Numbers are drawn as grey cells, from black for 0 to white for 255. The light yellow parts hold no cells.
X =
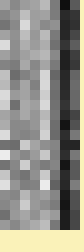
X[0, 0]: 163
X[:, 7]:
[90, 53, 49, 71, 93, 62, 56, 101, 107, 104, 104, 68, 81, 120, 37, 120, 90, 89, 125, 81, 80, 69, 71]
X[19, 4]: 160
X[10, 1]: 112
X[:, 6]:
[15, 42, 37, 39, 53, 33, 32, 40, 41, 44, 52, 41, 20, 46, 37, 46, 21, 43, 40, 27, 21, 29, 29]
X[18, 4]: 235
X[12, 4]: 197
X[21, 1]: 153
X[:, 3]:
[163, 158, 160, 152, 156, 172, 136, 145, 129, 142, 159, 150, 150, 139, 164, 155, 138, 144, 130, 151, 153, 146, 171]
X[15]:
[236, 149, 136, 155, 199, 127, 46, 120]
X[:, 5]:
[123, 124, 145, 122, 113, 137, 122, 103, 113, 110, 113, 118, 110, 107, 133, 127, 133, 116, 98, 134, 124, 155, 120]
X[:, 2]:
[156, 190, 217, 189, 174, 160, 168, 130, 165, 163, 169, 168, 139, 132, 202, 136, 205, 116, 127, 182, 203, 166, 158]
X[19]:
[141, 134, 182, 151, 160, 134, 27, 81]
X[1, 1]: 148
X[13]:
[219, 138, 132, 139, 209, 107, 46, 120]
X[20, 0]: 135
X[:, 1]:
[137, 148, 137, 145, 142, 141, 124, 109, 131, 154, 112, 146, 137, 138, 109, 149, 135, 128, 149, 134, 149, 153, 136]
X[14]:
[113, 109, 202, 164, 143, 133, 37, 37]
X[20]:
[135, 149, 203, 153, 142, 124, 21, 80]

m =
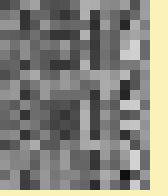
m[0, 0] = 69
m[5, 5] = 89
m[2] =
[150, 150, 52, 84, 150, 111, 100, 104, 106, 45, 156, 106, 38, 174, 124]
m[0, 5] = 79
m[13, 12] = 48
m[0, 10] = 139
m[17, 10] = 170
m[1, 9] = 59
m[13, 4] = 131
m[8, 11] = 163
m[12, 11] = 102
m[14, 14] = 147
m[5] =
[122, 94, 140, 106, 89, 89, 127, 74, 129, 62, 113, 90, 204, 208, 106]
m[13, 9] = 54
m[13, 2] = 51
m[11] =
[102, 126, 52, 109, 105, 70, 53, 77, 177, 67, 151, 110, 80, 94, 159]
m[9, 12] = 37
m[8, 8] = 102
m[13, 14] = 156
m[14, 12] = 178
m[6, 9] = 63
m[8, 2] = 91
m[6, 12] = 121
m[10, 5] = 78
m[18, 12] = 72
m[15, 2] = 137
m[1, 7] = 75
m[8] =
[123, 152, 91, 121, 152, 135, 153, 137, 102, 110, 171, 163, 46, 84, 146]
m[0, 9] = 172
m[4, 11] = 97
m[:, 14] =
[155, 158, 124, 152, 106, 106, 158, 137, 146, 144, 111, 159, 146, 156, 147, 107, 106, 153, 108]
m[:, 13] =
[81, 105, 174, 164, 210, 208, 120, 87, 84, 162, 204, 94, 196, 113, 82, 210, 210, 81, 202]
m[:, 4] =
[88, 103, 150, 86, 122, 89, 88, 107, 152, 151, 87, 105, 87, 131, 90, 141, 144, 151, 151]
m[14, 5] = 87

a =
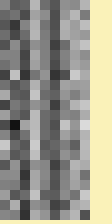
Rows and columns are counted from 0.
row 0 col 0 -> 135
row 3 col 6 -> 173
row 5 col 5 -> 83
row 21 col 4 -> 148
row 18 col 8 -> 143
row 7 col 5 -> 52
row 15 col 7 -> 126
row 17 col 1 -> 140
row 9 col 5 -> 97
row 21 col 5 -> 86
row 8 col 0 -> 113
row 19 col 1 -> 87
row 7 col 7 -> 201
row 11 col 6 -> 135
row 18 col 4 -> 129
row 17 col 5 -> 85
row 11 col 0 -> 158
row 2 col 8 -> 189
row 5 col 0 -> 131
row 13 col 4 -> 108
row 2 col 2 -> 132
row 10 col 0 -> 67
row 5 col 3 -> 167
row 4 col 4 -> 128
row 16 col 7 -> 180
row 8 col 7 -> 156
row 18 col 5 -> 82
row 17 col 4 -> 136
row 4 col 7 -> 172
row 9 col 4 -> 108
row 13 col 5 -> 90
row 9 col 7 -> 128
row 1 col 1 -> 114
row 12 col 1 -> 18
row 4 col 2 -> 86
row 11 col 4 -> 107

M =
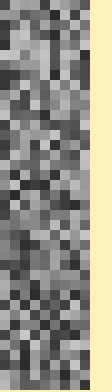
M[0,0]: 69
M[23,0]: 110
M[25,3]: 120
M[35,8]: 66
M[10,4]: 109
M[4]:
[49, 180, 175, 161, 185, 84, 143, 116, 196]
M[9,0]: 132
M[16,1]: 124
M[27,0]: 155
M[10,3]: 195
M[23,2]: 69
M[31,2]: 182
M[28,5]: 112
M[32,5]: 114
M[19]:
[86, 44, 149, 172, 82, 118, 61, 163, 158]
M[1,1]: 148
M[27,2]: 89
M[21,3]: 136
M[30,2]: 52
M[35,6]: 148
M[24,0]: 134
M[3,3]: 114
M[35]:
[74, 167, 46, 154, 111, 80, 148, 135, 66]
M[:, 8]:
[87, 188, 114, 157, 196, 47, 72, 73, 78, 160, 126, 156, 195, 104, 87, 191, 189, 154, 153, 158, 113, 146, 101, 196, 108, 169, 146, 82, 119, 99, 81, 132, 105, 142, 182, 66, 79, 153, 54]
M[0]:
[69, 172, 159, 163, 63, 180, 158, 134, 87]
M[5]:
[197, 192, 126, 176, 194, 84, 190, 178, 47]
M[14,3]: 62
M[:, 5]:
[180, 43, 103, 45, 84, 84, 81, 44, 189, 147, 134, 166, 73, 195, 52, 165, 121, 51, 168, 118, 79, 125, 185, 102, 141, 160, 165, 134, 112, 71, 97, 67, 114, 66, 56, 80, 165, 116, 141]
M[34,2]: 56
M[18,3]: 60
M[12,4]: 93
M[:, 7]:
[134, 64, 185, 86, 116, 178, 105, 90, 187, 122, 131, 98, 82, 74, 154, 75, 104, 137, 186, 163, 45, 175, 168, 151, 142, 76, 49, 150, 131, 49, 192, 165, 109, 48, 196, 135, 196, 127, 153]
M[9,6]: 166
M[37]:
[174, 145, 87, 177, 93, 116, 44, 127, 153]
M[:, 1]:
[172, 148, 102, 182, 180, 192, 135, 60, 110, 171, 85, 96, 182, 117, 117, 188, 124, 50, 193, 44, 190, 117, 113, 84, 98, 121, 81, 58, 124, 53, 165, 129, 53, 136, 113, 167, 93, 145, 136]
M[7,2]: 99

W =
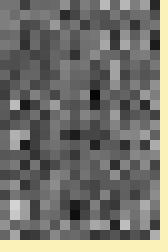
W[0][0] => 116
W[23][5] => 135
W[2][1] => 133
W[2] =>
[126, 133, 74, 77, 105, 152, 98, 116, 60, 95, 80, 81, 111, 51, 106, 117]
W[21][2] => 158
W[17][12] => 70
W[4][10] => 167
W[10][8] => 96
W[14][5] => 113
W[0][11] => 103
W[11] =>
[90, 63, 81, 111, 53, 106, 131, 88, 131, 109, 93, 156, 69, 86, 96, 65]
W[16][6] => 104
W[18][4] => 116
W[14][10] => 91
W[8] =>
[68, 88, 109, 71, 84, 113, 113, 98, 95, 54, 87, 143, 89, 127, 93, 144]
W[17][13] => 104
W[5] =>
[96, 79, 84, 67, 74, 101, 95, 49, 111, 138, 105, 103, 80, 121, 125, 97]
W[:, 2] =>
[62, 128, 74, 59, 48, 84, 87, 100, 109, 78, 24, 81, 102, 157, 25, 90, 45, 100, 51, 95, 160, 158, 116, 53]
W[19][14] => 97
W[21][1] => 199
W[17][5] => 131
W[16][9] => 88
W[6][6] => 130
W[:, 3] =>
[105, 117, 77, 101, 106, 67, 99, 101, 71, 128, 64, 111, 65, 61, 63, 51, 116, 85, 81, 93, 61, 62, 105, 58]
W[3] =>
[103, 108, 59, 101, 77, 85, 119, 87, 115, 118, 151, 47, 146, 93, 135, 53]
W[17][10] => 90
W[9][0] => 62
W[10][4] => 114
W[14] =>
[107, 169, 25, 63, 106, 113, 102, 89, 103, 33, 91, 89, 45, 118, 56, 172]
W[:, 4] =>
[103, 125, 105, 77, 72, 74, 65, 71, 84, 100, 114, 53, 81, 79, 106, 85, 50, 65, 116, 110, 136, 110, 130, 88]
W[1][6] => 42

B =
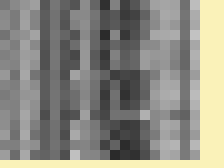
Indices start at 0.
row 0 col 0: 120
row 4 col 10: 74
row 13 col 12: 69
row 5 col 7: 72
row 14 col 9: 118
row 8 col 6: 92
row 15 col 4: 99
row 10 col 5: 116
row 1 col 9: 117
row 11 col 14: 176
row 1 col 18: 117
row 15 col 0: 157
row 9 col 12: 49
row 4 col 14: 137
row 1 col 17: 164
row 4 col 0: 139
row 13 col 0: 155
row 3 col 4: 89
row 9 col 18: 118
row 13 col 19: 154
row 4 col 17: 137
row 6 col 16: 150
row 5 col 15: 151
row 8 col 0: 132
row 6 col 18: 103
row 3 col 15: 167
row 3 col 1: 139
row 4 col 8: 148
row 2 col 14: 114
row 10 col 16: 164
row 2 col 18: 113
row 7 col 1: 114
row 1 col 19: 172
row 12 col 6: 86
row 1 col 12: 58
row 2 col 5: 115
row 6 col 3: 146
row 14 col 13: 60
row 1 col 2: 158
